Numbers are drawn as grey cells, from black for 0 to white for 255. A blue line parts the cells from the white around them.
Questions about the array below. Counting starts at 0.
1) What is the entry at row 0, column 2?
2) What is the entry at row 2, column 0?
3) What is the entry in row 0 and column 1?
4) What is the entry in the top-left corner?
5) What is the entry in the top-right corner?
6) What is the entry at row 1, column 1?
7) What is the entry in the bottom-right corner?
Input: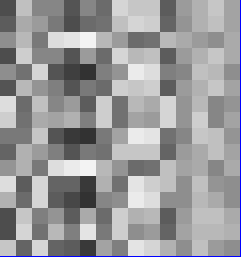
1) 134
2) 142
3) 192
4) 77
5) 163
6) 170
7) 142

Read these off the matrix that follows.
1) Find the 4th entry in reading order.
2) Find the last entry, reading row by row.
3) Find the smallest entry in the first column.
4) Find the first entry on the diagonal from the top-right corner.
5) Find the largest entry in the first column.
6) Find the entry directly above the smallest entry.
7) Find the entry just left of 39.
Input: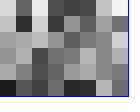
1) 80
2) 108
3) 27
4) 244
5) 216
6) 168
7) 108

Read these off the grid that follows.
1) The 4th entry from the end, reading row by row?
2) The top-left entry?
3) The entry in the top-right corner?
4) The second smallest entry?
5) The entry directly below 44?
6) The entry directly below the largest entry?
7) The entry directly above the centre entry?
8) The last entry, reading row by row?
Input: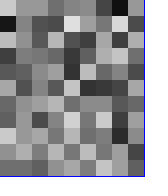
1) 125
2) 202
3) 152
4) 22
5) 159
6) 81
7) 51
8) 96

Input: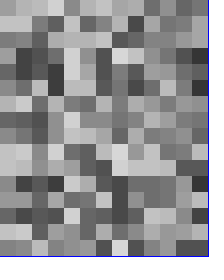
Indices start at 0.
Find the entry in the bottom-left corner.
131
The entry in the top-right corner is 117
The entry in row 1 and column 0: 194
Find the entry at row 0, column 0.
158
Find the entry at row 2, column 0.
124
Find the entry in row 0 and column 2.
187
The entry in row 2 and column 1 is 131
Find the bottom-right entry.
81
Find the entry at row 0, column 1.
180
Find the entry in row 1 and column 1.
194

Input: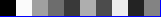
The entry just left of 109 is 160
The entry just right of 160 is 109
